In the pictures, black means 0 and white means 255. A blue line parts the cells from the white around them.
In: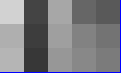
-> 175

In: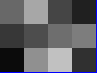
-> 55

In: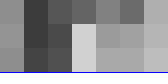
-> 148

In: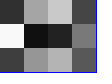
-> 249

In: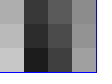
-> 186

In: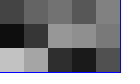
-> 14
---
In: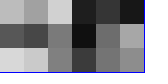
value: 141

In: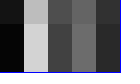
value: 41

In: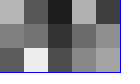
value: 163

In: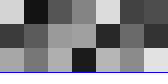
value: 225

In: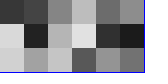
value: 114

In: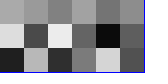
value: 81
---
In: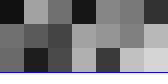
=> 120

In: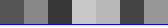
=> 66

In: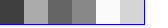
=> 250

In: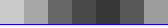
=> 88

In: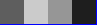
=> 150

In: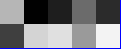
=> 107
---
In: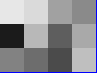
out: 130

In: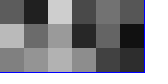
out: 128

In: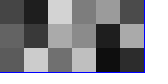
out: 91

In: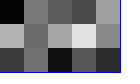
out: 58

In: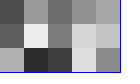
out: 176

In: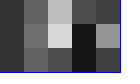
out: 52

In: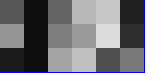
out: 26

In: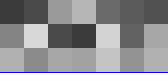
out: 176

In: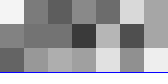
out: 100
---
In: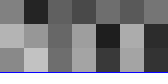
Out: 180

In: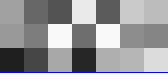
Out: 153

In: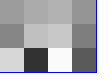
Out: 134

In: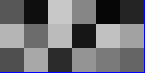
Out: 181

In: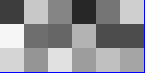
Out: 246

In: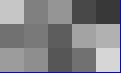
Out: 113

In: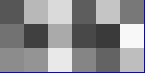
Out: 114

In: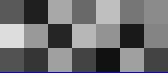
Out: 221

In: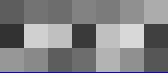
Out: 50

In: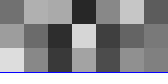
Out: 157
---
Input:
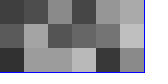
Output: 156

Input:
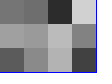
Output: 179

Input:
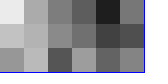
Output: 85

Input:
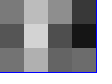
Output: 100

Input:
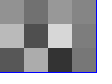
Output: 51

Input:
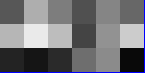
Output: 42

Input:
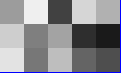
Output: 190

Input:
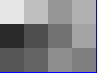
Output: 142

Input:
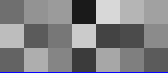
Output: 133
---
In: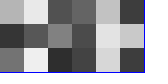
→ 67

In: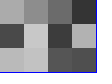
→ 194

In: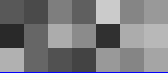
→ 152

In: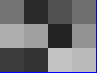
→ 51

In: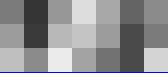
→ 114

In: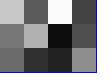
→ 47

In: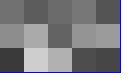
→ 177

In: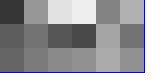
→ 145

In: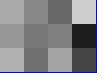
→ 112

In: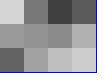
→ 162
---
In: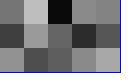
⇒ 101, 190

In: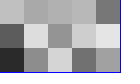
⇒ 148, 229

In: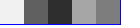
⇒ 46, 241

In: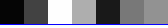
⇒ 174, 254

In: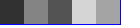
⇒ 83, 213

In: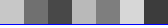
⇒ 185, 215

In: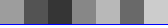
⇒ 135, 204
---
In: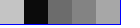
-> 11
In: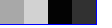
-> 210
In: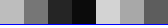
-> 118
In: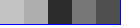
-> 174
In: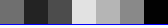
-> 35
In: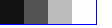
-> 83
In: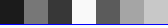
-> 119
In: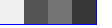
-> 84
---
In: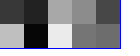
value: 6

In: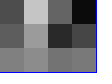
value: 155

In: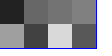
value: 65

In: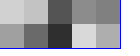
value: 106

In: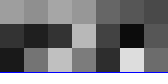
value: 31

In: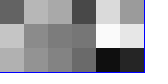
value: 139
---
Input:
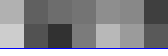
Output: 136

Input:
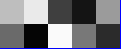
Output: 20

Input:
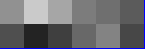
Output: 111

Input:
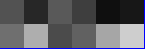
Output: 15

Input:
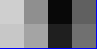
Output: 8

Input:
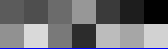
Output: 29

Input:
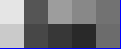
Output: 136

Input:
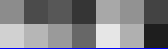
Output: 146
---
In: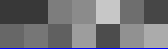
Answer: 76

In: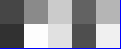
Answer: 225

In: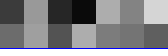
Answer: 124

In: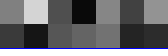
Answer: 114

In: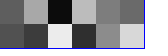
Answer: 47

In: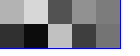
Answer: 193

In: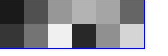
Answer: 40

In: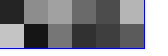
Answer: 49

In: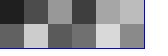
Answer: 112
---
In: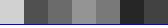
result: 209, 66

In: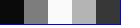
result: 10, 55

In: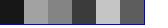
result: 23, 93

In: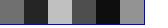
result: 112, 147

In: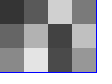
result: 52, 151

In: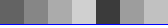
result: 99, 193

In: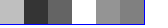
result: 191, 128

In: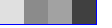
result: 224, 64

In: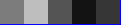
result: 124, 54
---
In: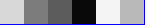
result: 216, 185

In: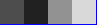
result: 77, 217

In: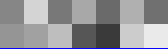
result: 134, 234

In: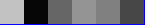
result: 194, 71

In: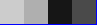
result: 204, 74

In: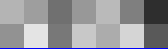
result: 180, 89

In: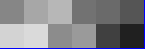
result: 134, 32

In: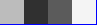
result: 188, 244

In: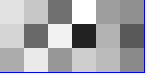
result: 226, 138
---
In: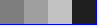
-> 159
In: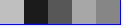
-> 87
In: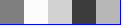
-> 210
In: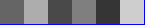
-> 127
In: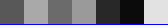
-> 40
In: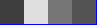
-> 223
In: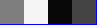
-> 245
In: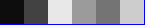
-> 155
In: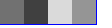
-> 64
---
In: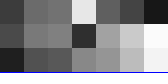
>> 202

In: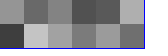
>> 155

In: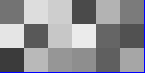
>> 101

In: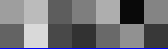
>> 145

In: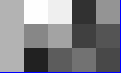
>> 64

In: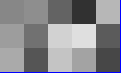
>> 223

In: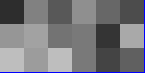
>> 52

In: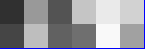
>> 249

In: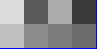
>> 124

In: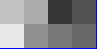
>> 120
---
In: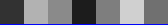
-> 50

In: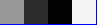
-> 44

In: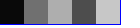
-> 77

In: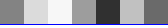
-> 106

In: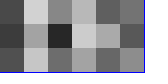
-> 60

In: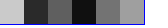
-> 42

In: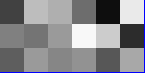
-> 44

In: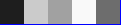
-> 109

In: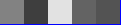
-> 83

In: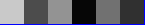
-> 48
